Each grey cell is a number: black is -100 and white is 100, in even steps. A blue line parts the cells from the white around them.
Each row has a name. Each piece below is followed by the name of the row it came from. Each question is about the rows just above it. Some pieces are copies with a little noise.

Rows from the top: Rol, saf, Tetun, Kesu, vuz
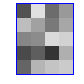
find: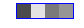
Rol
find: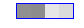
Tetun
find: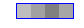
saf
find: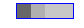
vuz

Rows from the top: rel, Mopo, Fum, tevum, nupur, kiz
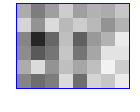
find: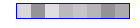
Mopo
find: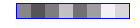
tevum
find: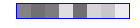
kiz
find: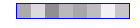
nupur
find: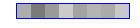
rel

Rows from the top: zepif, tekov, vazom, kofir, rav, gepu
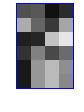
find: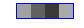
tekov
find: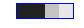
vazom

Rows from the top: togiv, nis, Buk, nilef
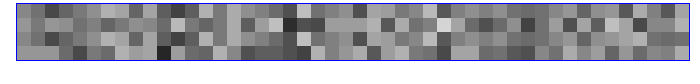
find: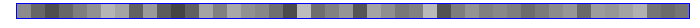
Buk
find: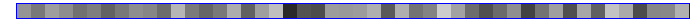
nis

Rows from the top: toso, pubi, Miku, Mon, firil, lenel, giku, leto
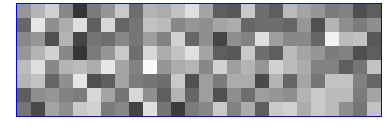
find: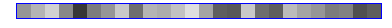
toso
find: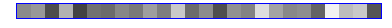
Miku

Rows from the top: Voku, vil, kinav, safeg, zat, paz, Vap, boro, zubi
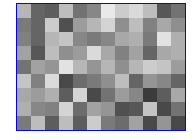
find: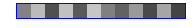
zubi
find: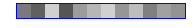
vil
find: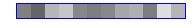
kinav
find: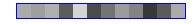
Vap
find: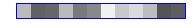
Voku

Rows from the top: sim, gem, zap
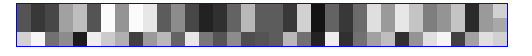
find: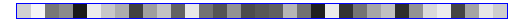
zap
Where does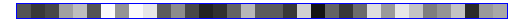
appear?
gem

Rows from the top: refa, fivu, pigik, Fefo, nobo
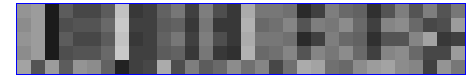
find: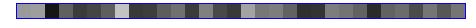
refa
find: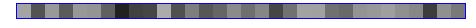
nobo
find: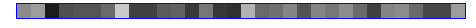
Fefo

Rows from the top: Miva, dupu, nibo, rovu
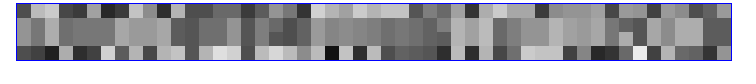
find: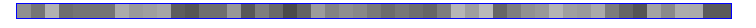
dupu
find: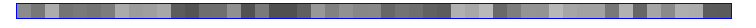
nibo

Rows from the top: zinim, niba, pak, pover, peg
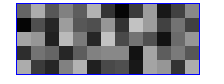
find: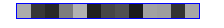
peg
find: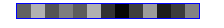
zinim
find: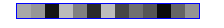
pak

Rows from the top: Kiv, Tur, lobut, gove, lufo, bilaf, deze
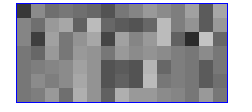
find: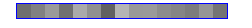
deze
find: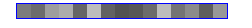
Tur
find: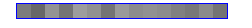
gove
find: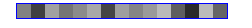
lobut
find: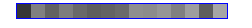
Kiv

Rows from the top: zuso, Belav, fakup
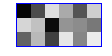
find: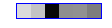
Belav

